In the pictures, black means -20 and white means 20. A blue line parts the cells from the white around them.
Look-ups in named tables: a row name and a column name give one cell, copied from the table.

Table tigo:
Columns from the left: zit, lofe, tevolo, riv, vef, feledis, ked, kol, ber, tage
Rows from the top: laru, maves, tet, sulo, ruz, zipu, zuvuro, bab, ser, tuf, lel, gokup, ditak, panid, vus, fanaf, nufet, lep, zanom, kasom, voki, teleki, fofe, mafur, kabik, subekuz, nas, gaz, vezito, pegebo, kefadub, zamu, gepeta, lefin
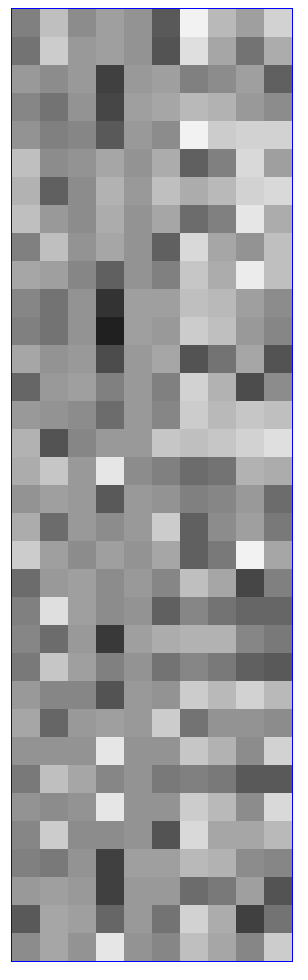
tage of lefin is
12
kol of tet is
2
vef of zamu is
4
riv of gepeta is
-4
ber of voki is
-9
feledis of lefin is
1
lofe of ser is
10
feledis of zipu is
7
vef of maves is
3
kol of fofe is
8
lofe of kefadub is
-1
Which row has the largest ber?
kasom

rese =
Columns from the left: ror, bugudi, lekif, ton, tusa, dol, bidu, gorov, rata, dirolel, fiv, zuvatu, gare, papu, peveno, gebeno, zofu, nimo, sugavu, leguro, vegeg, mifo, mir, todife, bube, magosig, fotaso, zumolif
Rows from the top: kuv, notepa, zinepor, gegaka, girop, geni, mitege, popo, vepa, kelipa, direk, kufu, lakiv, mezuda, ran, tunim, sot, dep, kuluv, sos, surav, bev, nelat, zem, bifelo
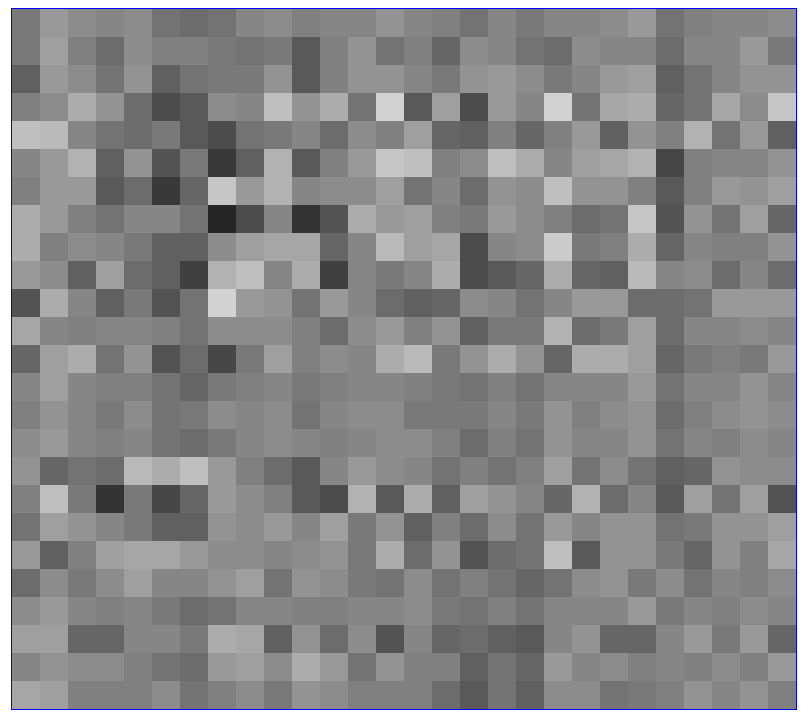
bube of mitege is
0
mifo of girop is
-5
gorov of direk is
13
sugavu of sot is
0
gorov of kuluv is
3
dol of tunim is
-2
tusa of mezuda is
0
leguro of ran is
3
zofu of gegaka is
-8
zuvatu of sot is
1
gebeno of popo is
0
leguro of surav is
-2
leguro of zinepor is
-1
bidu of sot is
10
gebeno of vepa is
6
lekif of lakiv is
7
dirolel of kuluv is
4
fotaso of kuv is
1
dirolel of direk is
3

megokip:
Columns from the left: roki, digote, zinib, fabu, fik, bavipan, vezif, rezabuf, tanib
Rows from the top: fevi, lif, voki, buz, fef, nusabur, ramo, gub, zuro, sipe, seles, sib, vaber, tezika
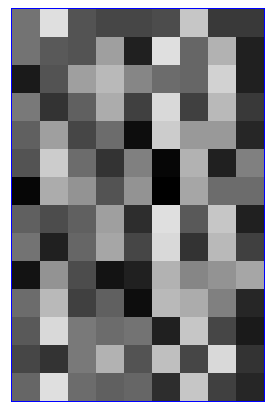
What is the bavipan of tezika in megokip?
-13
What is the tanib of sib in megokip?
-16
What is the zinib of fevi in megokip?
-7
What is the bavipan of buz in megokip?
14
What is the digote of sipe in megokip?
3
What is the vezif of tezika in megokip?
11
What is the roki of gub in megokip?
-5
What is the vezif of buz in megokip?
-10

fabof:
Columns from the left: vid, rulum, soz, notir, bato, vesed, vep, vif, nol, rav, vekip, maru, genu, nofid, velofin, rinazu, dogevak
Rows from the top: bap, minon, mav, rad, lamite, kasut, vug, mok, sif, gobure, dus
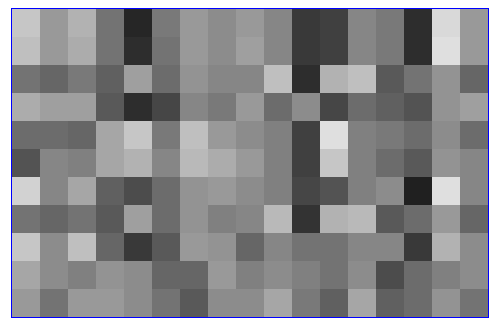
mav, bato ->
5
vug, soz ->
6
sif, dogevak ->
2
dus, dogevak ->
-2
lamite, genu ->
0
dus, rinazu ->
3
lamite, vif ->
4
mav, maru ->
8
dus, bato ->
2
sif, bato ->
-11
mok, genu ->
9
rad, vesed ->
-9
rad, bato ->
-13
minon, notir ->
-2
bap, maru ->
-10
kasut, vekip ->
-10

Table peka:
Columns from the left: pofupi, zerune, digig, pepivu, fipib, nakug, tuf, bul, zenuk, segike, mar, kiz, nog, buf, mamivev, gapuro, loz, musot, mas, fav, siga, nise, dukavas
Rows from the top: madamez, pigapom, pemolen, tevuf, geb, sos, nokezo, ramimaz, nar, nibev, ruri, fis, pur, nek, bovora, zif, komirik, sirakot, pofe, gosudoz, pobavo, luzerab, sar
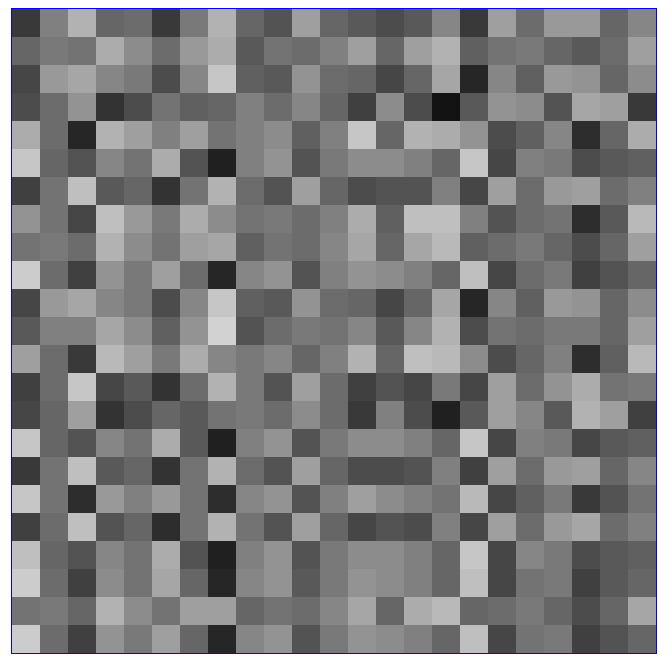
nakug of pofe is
-13
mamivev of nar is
6
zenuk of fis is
-7
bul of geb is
-2
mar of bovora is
2
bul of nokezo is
8
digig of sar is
-10
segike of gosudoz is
3
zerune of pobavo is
-3
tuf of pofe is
-2
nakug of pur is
-1
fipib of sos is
-2

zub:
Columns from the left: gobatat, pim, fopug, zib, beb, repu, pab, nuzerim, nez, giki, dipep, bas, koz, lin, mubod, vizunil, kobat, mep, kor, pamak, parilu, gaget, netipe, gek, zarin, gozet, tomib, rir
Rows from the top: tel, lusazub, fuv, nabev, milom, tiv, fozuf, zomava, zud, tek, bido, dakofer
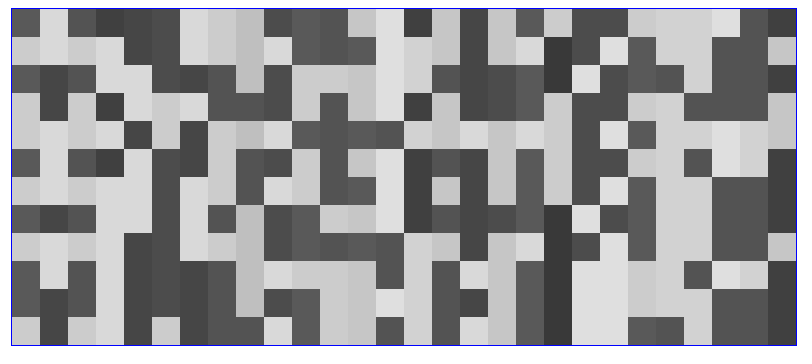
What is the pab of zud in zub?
14
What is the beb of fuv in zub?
14
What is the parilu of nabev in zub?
-8
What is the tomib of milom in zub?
13
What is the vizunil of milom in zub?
11
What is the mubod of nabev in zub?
-10
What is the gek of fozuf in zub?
13
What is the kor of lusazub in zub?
14
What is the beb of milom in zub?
-9
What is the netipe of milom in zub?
-6
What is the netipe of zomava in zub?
-6

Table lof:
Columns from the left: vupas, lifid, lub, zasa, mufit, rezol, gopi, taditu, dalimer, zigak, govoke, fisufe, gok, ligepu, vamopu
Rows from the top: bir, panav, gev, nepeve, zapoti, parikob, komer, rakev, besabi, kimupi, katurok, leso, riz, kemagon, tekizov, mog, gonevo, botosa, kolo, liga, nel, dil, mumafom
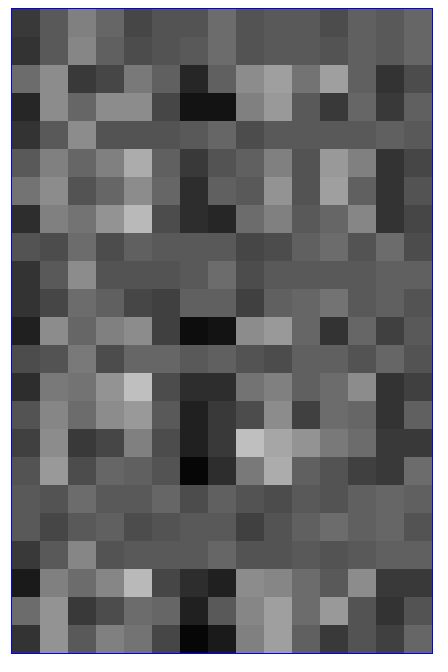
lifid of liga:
-6
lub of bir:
0
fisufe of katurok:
-2
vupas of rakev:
-13
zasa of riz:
-8
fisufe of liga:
-7
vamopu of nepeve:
-5
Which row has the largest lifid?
gonevo

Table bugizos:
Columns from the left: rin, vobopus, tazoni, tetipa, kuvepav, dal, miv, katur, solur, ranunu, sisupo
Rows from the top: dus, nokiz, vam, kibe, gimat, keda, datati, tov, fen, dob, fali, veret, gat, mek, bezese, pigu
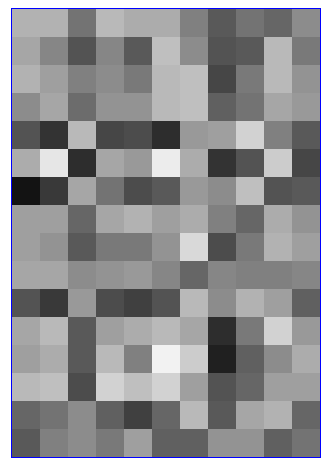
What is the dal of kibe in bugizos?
9
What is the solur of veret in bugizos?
-1
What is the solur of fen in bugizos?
-1
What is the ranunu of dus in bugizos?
-4
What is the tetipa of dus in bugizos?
9
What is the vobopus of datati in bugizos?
-11
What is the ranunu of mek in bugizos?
5
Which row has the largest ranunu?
veret

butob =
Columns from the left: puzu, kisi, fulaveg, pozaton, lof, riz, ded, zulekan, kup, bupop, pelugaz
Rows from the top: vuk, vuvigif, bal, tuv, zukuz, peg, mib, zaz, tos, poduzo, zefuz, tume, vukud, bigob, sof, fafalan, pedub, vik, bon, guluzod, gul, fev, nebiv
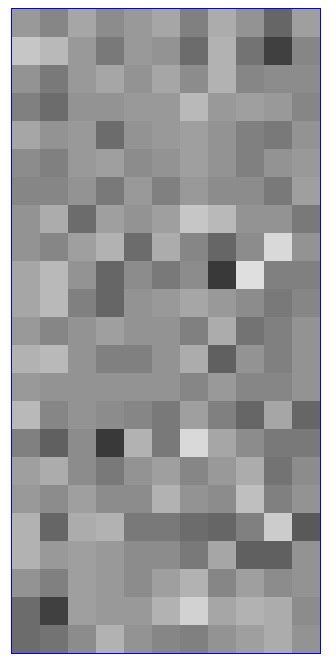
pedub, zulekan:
4
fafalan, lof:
8
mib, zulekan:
2
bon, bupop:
12
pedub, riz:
5
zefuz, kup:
2
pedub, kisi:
7
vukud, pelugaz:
3
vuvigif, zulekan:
8
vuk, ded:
0
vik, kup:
10
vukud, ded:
7

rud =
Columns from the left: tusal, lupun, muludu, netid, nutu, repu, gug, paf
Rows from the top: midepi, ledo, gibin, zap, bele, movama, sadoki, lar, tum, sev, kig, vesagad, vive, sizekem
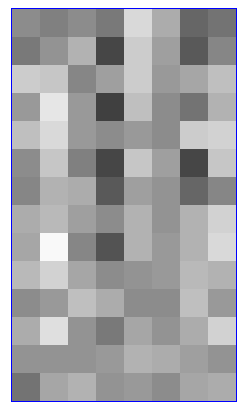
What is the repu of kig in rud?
2
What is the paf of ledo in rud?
1
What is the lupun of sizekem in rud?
6
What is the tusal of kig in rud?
2
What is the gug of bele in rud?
12
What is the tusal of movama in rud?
2
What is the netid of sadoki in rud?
-6
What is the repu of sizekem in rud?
2
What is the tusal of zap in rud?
4
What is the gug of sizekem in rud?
6
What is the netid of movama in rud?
-9
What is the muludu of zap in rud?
4
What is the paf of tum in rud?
14
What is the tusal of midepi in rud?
2

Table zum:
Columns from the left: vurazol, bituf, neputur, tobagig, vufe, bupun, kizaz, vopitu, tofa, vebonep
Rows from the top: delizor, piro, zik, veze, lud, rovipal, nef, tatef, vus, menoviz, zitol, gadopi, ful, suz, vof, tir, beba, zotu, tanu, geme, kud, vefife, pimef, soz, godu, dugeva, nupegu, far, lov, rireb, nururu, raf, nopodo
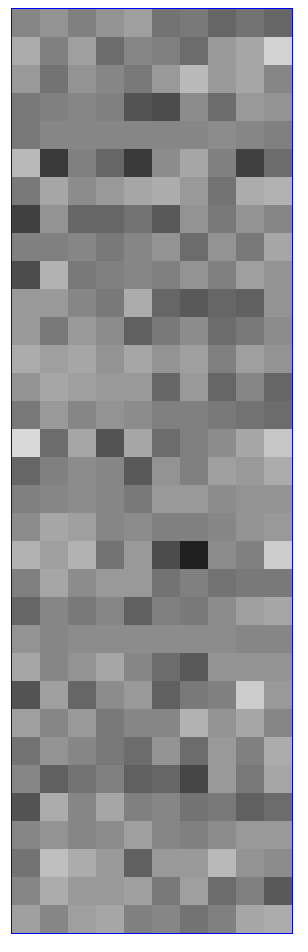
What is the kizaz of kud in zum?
0
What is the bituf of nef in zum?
6
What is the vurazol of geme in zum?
8
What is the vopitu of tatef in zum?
-1
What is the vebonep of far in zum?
6
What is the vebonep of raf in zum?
-6
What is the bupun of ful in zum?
3
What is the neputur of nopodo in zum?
5

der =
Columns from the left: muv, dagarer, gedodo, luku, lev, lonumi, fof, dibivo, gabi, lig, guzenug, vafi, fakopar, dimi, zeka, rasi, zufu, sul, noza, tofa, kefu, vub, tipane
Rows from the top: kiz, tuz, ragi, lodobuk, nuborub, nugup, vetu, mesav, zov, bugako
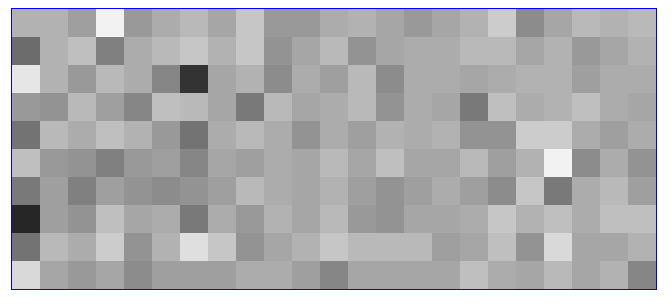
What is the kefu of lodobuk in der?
10
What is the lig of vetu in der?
7
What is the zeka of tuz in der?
7
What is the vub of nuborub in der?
5
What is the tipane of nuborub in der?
7
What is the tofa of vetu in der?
-1
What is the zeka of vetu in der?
5
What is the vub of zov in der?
6

